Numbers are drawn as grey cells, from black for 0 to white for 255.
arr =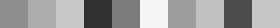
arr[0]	142
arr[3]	49
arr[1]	172
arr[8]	76

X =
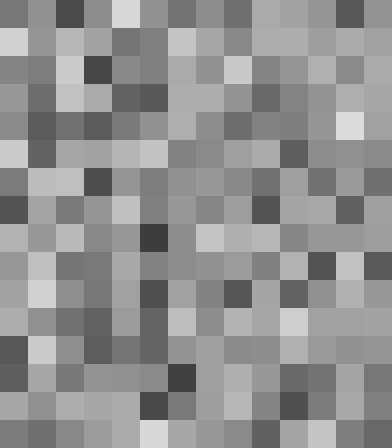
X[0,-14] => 120
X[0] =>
[120, 146, 74, 141, 216, 146, 116, 141, 112, 170, 163, 150, 88, 147]
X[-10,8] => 137
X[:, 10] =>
[163, 173, 150, 132, 126, 94, 159, 165, 135, 178, 98, 206, 177, 105, 80, 165]
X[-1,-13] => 111
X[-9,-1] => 159
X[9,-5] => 129
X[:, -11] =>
[141, 163, 71, 170, 91, 162, 78, 150, 136, 121, 119, 98, 93, 148, 166, 156]
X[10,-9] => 80
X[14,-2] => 168
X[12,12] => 146
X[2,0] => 133
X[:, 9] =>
[170, 173, 132, 105, 130, 171, 113, 84, 183, 129, 165, 166, 141, 152, 132, 97]
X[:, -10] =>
[216, 117, 137, 99, 122, 182, 149, 192, 151, 169, 161, 155, 117, 144, 171, 170]
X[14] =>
[166, 144, 173, 166, 171, 72, 121, 158, 183, 132, 80, 124, 168, 128]
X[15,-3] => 197
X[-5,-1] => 163
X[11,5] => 100
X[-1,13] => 104
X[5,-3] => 141
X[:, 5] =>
[146, 127, 128, 88, 145, 194, 125, 127, 61, 130, 80, 100, 101, 138, 72, 216]
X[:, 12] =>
[88, 171, 138, 174, 219, 144, 154, 97, 151, 193, 177, 161, 146, 164, 168, 126]
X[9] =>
[151, 192, 117, 121, 169, 130, 140, 145, 155, 129, 178, 83, 193, 89]
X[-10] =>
[123, 188, 191, 78, 149, 125, 145, 152, 137, 113, 159, 114, 154, 112]
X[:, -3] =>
[150, 158, 176, 147, 150, 141, 114, 168, 151, 83, 144, 161, 153, 115, 124, 197]

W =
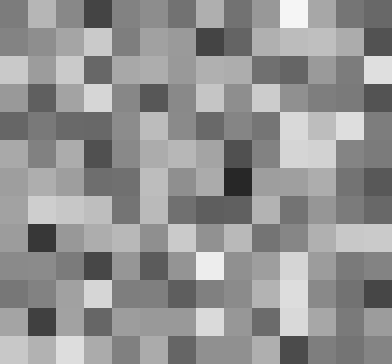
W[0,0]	124
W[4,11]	189
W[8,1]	55
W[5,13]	123
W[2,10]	101
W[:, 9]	[152, 176, 112, 204, 117, 130, 158, 179, 116, 158, 179, 107, 175]
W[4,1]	121
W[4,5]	188
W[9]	[138, 139, 123, 71, 150, 91, 148, 237, 144, 158, 213, 156, 122, 131]
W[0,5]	141
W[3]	[153, 95, 163, 214, 135, 87, 137, 197, 142, 204, 144, 126, 122, 83]
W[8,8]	185
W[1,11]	191
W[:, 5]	[141, 161, 173, 87, 188, 172, 189, 186, 143, 91, 127, 153, 171]
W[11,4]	157
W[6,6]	143
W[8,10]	134
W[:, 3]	[68, 202, 103, 214, 104, 80, 110, 190, 173, 71, 214, 102, 171]
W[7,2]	199
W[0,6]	114
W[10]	[119, 130, 161, 214, 126, 127, 94, 128, 139, 179, 221, 137, 114, 70]
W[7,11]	150
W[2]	[201, 156, 202, 103, 168, 173, 153, 176, 173, 112, 101, 154, 124, 223]
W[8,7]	145
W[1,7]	68
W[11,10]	217
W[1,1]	142
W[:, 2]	[136, 165, 202, 163, 105, 172, 158, 199, 152, 123, 161, 162, 221]
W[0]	[124, 182, 136, 68, 130, 141, 114, 175, 114, 152, 245, 167, 117, 104]

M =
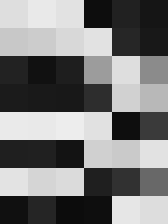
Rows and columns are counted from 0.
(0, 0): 222
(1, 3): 226
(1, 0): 200
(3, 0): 27
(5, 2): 19
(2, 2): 30
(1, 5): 24
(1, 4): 38
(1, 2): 216
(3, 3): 45
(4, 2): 237
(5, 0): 31
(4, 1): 233
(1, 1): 204
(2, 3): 156
